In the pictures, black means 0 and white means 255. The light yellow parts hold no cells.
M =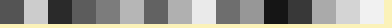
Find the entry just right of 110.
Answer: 151
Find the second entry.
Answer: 204
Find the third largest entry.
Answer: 212
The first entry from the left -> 84
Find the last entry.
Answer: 241

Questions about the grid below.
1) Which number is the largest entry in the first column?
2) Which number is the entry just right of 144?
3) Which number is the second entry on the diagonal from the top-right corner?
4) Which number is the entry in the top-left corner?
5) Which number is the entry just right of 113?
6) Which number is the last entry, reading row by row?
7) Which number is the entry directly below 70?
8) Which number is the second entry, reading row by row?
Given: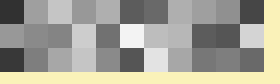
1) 152
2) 70
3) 85
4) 49
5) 243
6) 105
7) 212
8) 159

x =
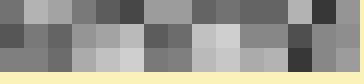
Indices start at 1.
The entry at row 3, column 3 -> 108
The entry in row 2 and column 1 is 86
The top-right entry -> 149
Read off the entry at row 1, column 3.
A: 163
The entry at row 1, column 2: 179
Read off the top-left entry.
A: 114
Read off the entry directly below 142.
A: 156
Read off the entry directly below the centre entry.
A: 127
